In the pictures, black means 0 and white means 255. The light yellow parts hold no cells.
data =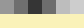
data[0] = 151
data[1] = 111
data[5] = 205

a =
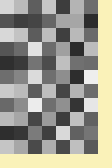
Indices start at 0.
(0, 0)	214
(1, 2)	69
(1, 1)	63
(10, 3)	174
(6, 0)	202
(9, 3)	63
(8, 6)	97
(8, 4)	61
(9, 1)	54
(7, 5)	52
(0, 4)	61
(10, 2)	74
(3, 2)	226
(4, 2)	116
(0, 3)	198
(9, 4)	217
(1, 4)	165
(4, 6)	108
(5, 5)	45
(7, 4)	144
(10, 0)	197
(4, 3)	76

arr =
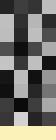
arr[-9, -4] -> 36
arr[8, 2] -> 36
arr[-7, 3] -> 77
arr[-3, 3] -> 116
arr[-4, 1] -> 188
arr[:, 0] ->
[36, 191, 189, 79, 196, 22, 16, 61, 55]
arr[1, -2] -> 182
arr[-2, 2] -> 62
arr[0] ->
[36, 62, 52, 189]

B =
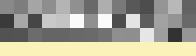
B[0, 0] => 137
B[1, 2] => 70
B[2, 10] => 230
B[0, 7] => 174
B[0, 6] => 105
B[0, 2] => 165
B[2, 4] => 101
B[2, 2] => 108
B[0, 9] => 88
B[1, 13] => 105
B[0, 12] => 184
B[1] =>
[58, 168, 70, 201, 196, 250, 144, 251, 76, 228, 93, 162, 148, 105]

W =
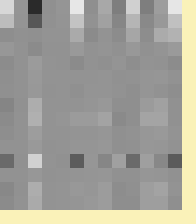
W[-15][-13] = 215
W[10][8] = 144
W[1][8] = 134
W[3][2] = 139
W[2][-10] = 147
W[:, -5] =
[126, 134, 140, 145, 148, 145, 146, 143, 138, 144, 144, 160, 145, 141, 142]
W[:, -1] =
[230, 192, 178, 154, 140, 146, 142, 145, 145, 147, 146, 91, 145, 147, 143]
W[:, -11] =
[42, 87, 144, 139, 155, 153, 152, 173, 176, 157, 153, 209, 151, 173, 170]
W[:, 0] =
[215, 188, 142, 151, 140, 143, 144, 133, 139, 142, 146, 106, 146, 136, 139]
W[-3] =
[146, 146, 151, 146, 147, 148, 149, 150, 145, 145, 150, 149, 145]
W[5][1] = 146
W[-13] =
[142, 145, 144, 147, 147, 170, 139, 147, 140, 166, 141, 171, 178]
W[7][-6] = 152
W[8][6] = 155
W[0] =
[215, 149, 42, 144, 149, 231, 143, 168, 126, 208, 126, 157, 230]
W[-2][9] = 144
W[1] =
[188, 148, 87, 145, 148, 195, 146, 161, 134, 181, 137, 152, 192]
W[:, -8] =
[231, 195, 170, 153, 139, 147, 144, 147, 155, 148, 149, 92, 148, 152, 149]
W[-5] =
[146, 146, 153, 146, 147, 149, 149, 151, 144, 145, 151, 150, 146]
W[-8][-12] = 145
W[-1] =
[139, 146, 170, 147, 148, 149, 152, 156, 142, 142, 158, 158, 143]
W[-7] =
[139, 146, 176, 147, 149, 155, 155, 163, 138, 143, 164, 164, 145]
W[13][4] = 148
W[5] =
[143, 146, 153, 147, 147, 147, 147, 148, 145, 146, 149, 150, 146]

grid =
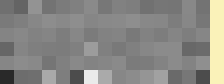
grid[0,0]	112
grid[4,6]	131
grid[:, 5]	[128, 142, 135, 128, 137, 76]
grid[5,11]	161
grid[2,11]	125
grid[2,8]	132
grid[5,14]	76
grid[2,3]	133
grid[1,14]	119
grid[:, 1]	[100, 127, 136, 133, 140, 109]
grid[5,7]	170
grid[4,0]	134
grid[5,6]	234
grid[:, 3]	[115, 141, 133, 125, 117, 169]
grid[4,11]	131
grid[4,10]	124
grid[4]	[134, 140, 137, 117, 128, 137, 131, 134, 138, 123, 124, 131, 139, 131, 143]
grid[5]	[41, 109, 111, 169, 126, 76, 234, 170, 135, 140, 149, 161, 106, 119, 76]
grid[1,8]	138
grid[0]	[112, 100, 147, 115, 123, 128, 138, 119, 129, 126, 113, 118, 117, 136, 115]
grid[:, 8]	[129, 138, 132, 121, 138, 135]
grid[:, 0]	[112, 122, 132, 102, 134, 41]
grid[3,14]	107

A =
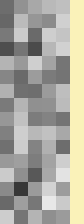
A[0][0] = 109
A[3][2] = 75
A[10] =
[112, 204, 131, 176, 109]
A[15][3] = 143
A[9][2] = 184
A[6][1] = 112
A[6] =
[177, 112, 110, 155, 190]
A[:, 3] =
[185, 139, 206, 183, 163, 123, 155, 145, 131, 193, 176, 163, 168, 210, 232, 143]
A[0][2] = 168
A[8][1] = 193
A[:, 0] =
[109, 103, 121, 78, 180, 134, 177, 122, 151, 128, 112, 153, 203, 138, 105, 205]
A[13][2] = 155
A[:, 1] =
[146, 187, 203, 117, 153, 106, 112, 180, 193, 206, 204, 159, 143, 55, 159, 117]
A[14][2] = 119
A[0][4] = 191
